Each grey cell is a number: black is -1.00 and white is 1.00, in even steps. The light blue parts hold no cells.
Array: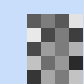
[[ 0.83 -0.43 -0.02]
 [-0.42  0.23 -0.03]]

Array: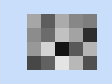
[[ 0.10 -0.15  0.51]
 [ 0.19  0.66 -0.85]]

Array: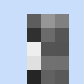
[[-0.62 -0.16 -0.33]
 [ 0.87 -0.34 -0.35]]

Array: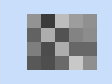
[[-0.23  0.36 -0.36]
 [-0.01 -0.40  0.36]]

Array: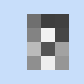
[[ 0.03  0.90 -0.45]
 [ 0.47 -0.35  0.27]]

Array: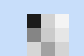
[[0.04 0.59 0.80]
 [0.68 0.27 0.66]]

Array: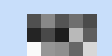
[[-0.72 -0.43 -0.77]
 [ 0.95  0.18  0.12]]

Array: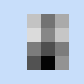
[[ 0.72  0.06  0.55]
 [-0.03 -0.39 -0.03]]
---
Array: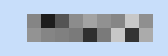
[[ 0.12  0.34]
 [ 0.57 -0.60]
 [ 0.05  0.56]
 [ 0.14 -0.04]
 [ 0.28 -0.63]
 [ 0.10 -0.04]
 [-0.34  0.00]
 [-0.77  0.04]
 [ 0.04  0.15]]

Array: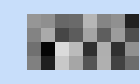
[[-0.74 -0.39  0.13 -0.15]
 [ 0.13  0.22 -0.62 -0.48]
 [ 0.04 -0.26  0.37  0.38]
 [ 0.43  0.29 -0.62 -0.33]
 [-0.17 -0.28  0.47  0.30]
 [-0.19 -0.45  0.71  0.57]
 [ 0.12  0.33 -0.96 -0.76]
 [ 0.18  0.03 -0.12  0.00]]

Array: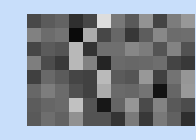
[[ 0.19 -0.14 -0.36 -0.56  0.18  0.20 -0.40 -0.64]
 [-0.03 -0.15  0.03 -0.47 -0.10 -0.20 -0.30 -0.24]
 [-0.47  0.07 -0.34 -0.14 -0.49 -0.85  0.03 -0.05]
 [ 0.15 -0.27 -0.03 -0.18  0.19 -0.09 -0.42 -0.56]
 [-0.30 -0.57  0.06 -0.19 -0.33 -0.19  0.18 -0.04]
 [-0.06 -0.19 -0.13 -0.17 -0.29 -0.17 -0.21 -0.59]
 [ 0.73 -0.44 -0.13 -0.72  0.46  0.34 -0.82 -0.35]
 [-0.45  0.35 -0.60  0.01 -0.49 -0.49 -0.34 -0.35]
 [-0.63 -0.92  0.44  0.44 -0.46 -0.37  0.51  0.14]
 [-0.22 -0.10 -0.34 -0.55 -0.29 -0.16 -0.17 -0.23]
 [-0.29 -0.15 -0.29 -0.40 -0.18 -0.02 -0.20 -0.14]
 [-0.43  0.01 -0.45 -0.01 -0.50 -0.19 -0.28 -0.30]]

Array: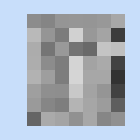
[[ 0.31 -0.53  0.50 -0.48 -0.61 -0.49 -0.26  0.13]
 [ 0.19  0.29  0.54  0.33  0.31  0.17  0.22  0.05]
 [ 0.17  0.19 -0.18  0.28  0.31  0.28  0.30  0.31]
 [ 0.18  0.64 -0.10  0.66  0.67  0.57  0.41  0.14]
 [ 0.17 -0.03  0.20 -0.02 -0.02  0.11 -0.01  0.29]
 [ 0.04  0.17 -0.08  0.10  0.24  0.12  0.05  0.33]
 [ 0.10  0.45  0.35  0.36  0.40  0.25  0.21 -0.21]]

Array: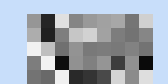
[[ 0.63  0.05 -0.10 -0.92  0.74]
 [-0.08 -0.10  0.02  0.14  0.09]
 [ 0.31 -0.02 -0.05 -0.52  0.66]
 [ 0.26  0.27 -0.03  0.17 -0.43]
 [ 0.20  0.65 -0.05  0.00 -0.59]
 [ 0.04  0.55  0.15  0.14 -0.68]
 [ 0.76 -0.01 -0.12 -0.89  0.88]
 [-0.71 -0.75  0.50  0.90 -0.18]
 [ 0.18  0.36  0.89 -0.02 -0.10]]

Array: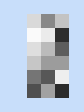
[[ 0.53 -0.65 -0.27  0.22  0.87 -0.66]
 [ 0.07  0.84  0.47  0.22 -0.32  0.26]
 [ 0.70  0.96  0.74  0.55 -0.08 -0.38]]

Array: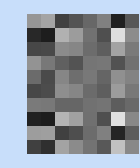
[[-0.32  0.10 -0.04 -0.11  0.03 -0.06 -0.18  0.07 -0.28  0.07]
 [-0.75  0.74  0.28 -0.36  0.13  0.22 -0.27  0.76 -0.71  0.51]
 [ 0.00 -0.38 -0.26 -0.07 -0.21 -0.26 -0.09 -0.38  0.00 -0.31]
 [-0.19 -0.11 -0.15 -0.08 -0.06 -0.16 -0.11 -0.12 -0.15 -0.10]
 [-0.35  0.22  0.05 -0.35 -0.14  0.05 -0.20  0.26 -0.39  0.09]
 [-0.50  0.39  0.09 -0.25  0.05  0.11 -0.20  0.41 -0.50  0.28]
 [ 0.29 -0.77 -0.43 -0.06 -0.42 -0.40 -0.06 -0.77  0.25 -0.63]
 [ 0.18 -0.69 -0.44  0.15 -0.16 -0.44 -0.04 -0.74  0.23 -0.50]]

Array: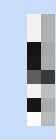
[[ 0.38  0.39  0.32  0.34 -0.55  0.49  0.34  0.45]
 [ 0.89  0.90 -0.84 -0.81 -0.26  0.89 -0.83  0.98]]
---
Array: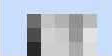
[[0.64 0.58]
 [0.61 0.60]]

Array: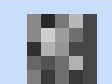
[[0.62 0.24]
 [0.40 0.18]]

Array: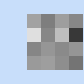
[[0.06 0.49]
 [0.18 0.08]]

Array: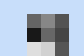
[[-0.19 -0.46]
 [ 0.64 -0.33]]

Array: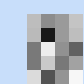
[[-0.81  0.21]
 [ 0.86  0.14]]

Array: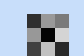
[[-0.97  0.66]
 [ 0.51 -0.68]]

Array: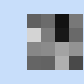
[[-0.02 -0.81]
 [ 0.09  0.28]]
